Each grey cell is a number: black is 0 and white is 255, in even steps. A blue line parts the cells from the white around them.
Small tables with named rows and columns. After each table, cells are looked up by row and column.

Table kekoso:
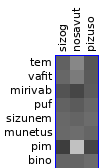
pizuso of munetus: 101
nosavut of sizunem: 100
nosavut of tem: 135
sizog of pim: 61
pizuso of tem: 87
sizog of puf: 98
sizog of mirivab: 83
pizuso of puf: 103
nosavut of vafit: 123
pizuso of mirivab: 92
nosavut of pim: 193
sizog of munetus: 105
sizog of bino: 101
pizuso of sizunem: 108
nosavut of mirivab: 70
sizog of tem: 97
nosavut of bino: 101

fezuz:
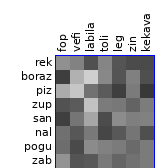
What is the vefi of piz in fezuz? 198
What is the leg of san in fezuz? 140
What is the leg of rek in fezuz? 85
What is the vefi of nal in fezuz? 87
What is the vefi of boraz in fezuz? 177
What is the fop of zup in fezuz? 82

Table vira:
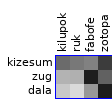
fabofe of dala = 152
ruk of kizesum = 120
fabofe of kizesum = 129
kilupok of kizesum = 107
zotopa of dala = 28
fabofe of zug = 30
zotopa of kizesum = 60
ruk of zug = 176
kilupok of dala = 200
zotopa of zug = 97
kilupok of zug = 179
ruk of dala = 218

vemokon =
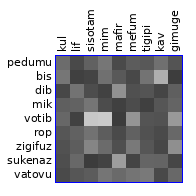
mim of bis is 112
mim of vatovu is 117
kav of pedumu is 112
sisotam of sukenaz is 60
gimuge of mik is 100
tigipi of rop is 81
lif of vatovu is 86
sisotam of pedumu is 97
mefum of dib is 80
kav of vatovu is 73
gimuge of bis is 61
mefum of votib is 149
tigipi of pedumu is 88
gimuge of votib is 153
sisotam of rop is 114
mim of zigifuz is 107

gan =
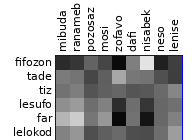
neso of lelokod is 110
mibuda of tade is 123
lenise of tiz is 134
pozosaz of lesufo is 110
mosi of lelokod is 95
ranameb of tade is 116
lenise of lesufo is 112
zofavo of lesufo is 45
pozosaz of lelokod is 79
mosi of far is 151
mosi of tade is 95
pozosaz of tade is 70
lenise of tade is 62
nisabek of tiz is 88
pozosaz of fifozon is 99
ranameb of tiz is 126
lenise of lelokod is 157
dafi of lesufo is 110
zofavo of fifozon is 10

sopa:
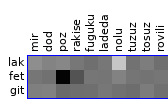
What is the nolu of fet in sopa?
130
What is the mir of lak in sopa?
142
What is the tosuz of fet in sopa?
115
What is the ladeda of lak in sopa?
119
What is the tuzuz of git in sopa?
109
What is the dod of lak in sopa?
131
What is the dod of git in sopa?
129
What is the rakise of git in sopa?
110
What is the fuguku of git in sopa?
111
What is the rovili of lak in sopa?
111
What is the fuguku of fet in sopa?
118
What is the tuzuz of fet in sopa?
117
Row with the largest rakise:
lak

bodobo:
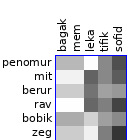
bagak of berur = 204
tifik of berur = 161
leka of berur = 115
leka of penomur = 253
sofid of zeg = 53
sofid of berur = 152
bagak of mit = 242
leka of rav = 103
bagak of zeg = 204
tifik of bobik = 159
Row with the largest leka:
penomur

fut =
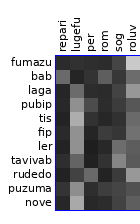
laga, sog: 67
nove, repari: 39
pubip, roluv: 87
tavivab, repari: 46
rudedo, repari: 34
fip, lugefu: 145
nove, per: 40
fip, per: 37
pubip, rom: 44
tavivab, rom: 50
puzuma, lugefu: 142
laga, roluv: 151
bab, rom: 94
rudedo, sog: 59

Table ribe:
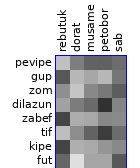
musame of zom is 136
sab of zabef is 138
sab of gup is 118
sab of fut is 88
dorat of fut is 223
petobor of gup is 183
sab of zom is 93
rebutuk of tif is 190
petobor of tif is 60
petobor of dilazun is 49
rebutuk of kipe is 68
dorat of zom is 197
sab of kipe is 137
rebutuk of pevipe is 192
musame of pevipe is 98
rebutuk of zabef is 69
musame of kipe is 170
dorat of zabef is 173
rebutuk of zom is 143

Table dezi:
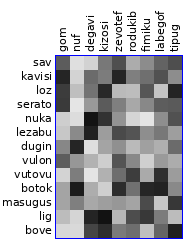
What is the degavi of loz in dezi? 115
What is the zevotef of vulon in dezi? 84
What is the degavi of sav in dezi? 210
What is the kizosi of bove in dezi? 45
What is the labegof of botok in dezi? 34
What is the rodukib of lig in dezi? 77

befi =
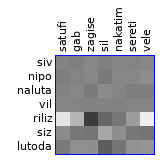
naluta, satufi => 131
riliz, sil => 102
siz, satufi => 140
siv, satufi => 131
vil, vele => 132
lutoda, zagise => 143
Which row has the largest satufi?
riliz

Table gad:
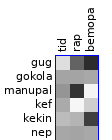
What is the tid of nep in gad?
167
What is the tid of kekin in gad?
188
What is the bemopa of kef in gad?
206
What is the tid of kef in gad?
170
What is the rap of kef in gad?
246
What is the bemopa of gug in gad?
44
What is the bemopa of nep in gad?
168
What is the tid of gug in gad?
222
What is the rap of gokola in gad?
164
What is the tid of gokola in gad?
164
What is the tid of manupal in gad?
149
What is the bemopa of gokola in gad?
168
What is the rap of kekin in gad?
180
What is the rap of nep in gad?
164
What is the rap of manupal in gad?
50
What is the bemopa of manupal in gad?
244
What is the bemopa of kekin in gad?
63

